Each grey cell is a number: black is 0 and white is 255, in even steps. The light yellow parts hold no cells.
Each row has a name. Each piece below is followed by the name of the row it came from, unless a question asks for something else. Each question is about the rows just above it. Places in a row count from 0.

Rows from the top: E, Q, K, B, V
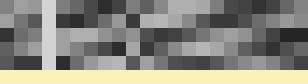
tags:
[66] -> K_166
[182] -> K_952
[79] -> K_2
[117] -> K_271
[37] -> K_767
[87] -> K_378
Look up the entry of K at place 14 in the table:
K_271
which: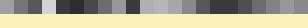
Q
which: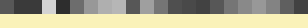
V

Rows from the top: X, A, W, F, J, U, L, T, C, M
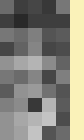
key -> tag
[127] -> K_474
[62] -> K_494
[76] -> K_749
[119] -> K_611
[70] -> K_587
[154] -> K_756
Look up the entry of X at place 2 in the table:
K_587
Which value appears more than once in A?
[62]
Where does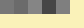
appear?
U
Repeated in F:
[70]
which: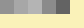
J
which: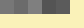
W

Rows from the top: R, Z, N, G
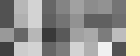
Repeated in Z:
[96]
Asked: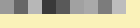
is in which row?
N
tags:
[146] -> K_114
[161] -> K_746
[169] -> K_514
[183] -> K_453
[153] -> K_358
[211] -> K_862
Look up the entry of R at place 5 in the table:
K_746
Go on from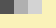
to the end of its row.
[ 96 116 146  96  96 110]
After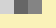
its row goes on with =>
[161 140 146 116]

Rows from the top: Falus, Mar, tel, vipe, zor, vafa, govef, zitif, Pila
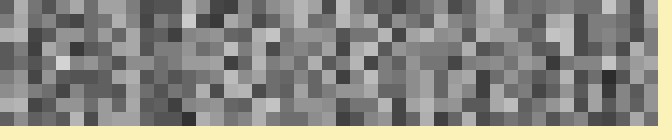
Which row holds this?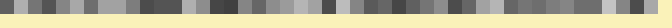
Falus
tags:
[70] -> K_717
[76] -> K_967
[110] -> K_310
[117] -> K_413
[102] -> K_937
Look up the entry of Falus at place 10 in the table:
K_967
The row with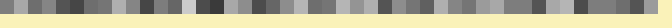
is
Mar
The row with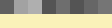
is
vafa
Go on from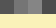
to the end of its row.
[ 70  96 168 110]

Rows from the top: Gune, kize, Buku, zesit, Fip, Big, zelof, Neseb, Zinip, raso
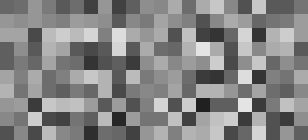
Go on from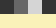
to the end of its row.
[179 205 156]
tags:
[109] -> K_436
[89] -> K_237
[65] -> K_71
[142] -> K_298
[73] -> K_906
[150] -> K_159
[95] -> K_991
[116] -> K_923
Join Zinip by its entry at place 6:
K_991
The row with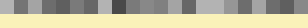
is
zelof
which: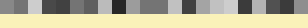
Zinip
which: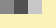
Gune

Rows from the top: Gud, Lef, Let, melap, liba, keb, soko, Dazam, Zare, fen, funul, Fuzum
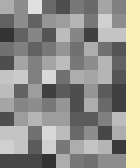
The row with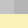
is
funul
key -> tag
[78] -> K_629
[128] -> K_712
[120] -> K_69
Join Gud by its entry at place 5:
K_69

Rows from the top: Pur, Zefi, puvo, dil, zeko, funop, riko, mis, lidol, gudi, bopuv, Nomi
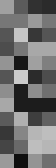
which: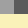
Pur
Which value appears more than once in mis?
[28]
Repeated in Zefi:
[119]

